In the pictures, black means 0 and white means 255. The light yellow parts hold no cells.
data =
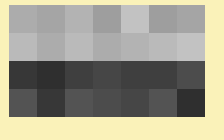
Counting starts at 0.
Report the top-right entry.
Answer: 165
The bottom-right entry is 47
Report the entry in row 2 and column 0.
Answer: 55
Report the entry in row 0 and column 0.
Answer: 172
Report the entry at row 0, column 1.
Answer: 165
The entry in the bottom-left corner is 83
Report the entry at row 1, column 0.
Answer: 186

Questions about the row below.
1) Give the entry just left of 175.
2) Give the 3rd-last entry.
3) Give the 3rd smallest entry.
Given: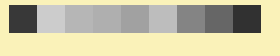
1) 182
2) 132
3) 102

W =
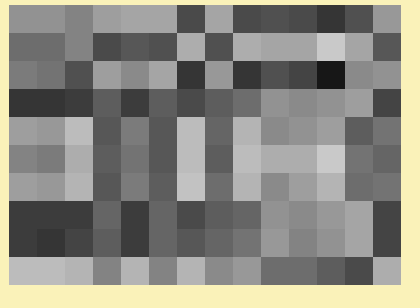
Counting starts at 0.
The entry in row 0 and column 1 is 146
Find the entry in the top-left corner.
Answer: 146
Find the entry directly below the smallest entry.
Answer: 146
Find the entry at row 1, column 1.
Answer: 109
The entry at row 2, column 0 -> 123
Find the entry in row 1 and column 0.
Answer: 109
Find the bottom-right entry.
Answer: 173
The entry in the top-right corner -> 152
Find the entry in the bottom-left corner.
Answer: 188
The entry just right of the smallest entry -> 138
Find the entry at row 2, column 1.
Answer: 115
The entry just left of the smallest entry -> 68
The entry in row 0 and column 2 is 131
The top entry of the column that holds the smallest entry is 53
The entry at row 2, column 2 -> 80
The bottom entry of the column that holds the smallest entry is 93
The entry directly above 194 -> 188

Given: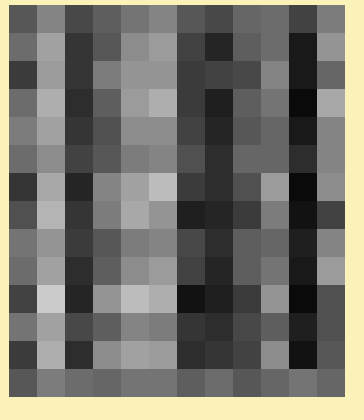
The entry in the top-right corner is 124
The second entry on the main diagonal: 161
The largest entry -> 203
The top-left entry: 87
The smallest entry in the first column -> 53
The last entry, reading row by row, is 102
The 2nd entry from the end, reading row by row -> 116
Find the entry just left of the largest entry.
66
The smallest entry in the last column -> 66
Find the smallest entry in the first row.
66
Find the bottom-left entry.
87
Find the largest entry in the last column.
168
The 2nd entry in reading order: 132
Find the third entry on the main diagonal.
53
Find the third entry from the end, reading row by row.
102
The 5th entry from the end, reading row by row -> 108
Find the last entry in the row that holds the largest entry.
80
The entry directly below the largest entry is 161
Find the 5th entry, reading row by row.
116
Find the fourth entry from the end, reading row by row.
87
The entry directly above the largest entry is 161
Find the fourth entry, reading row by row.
94

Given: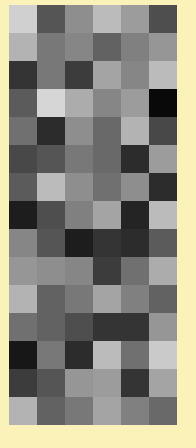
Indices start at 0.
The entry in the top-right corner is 78
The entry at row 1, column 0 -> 179
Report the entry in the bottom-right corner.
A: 105
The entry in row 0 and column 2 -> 142
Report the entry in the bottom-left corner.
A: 179
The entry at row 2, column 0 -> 52
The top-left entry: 208
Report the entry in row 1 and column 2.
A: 134
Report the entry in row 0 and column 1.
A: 85
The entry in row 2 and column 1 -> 120
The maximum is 214
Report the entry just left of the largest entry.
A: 91
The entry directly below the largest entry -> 44
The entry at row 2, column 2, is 60
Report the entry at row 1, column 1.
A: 120
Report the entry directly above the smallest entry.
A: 187

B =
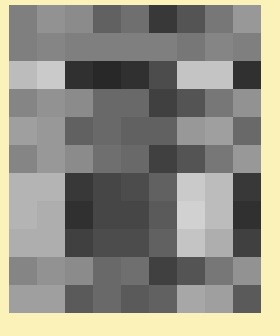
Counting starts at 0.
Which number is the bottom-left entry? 159
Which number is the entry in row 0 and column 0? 127
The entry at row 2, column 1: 202
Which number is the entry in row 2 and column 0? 188
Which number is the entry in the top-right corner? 152
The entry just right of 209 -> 188
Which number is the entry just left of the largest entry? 90
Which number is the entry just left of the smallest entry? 48
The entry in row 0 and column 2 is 139
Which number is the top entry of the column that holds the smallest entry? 97
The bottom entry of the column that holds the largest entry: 167
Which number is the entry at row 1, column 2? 127
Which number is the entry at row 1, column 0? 127
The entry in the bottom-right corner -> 90
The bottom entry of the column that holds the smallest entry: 105
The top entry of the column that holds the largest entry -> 84
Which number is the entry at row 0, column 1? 146
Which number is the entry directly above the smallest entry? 127
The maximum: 209
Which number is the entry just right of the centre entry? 64
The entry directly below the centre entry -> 76
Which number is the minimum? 40
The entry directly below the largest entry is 196

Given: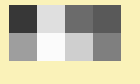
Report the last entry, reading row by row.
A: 127
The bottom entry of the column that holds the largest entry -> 251
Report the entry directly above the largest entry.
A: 223

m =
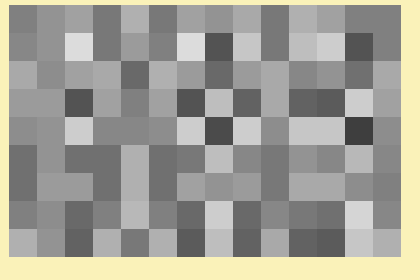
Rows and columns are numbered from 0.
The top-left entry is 128
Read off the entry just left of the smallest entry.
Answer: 198
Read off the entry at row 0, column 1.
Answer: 147
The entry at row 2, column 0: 169
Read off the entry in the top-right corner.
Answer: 128
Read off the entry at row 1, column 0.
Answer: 135
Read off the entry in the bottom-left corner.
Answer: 176
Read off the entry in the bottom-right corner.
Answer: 176
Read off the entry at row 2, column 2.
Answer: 161
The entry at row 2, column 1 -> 141
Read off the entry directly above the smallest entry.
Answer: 205
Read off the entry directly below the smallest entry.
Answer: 184
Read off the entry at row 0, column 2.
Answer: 161
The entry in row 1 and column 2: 220
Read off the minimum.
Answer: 62

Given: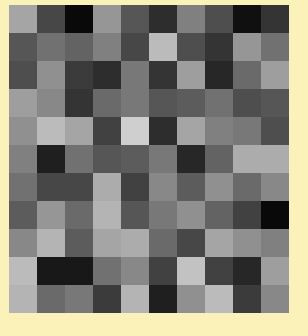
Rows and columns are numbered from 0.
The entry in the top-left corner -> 165
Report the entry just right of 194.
65
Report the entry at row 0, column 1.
71
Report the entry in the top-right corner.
52
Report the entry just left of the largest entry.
65
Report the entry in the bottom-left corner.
180
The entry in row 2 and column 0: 78
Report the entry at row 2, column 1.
144
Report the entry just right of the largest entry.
45
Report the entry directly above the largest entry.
120
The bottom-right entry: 136
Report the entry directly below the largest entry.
92
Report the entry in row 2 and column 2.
59
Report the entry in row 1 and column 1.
113
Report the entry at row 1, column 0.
86
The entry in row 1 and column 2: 99
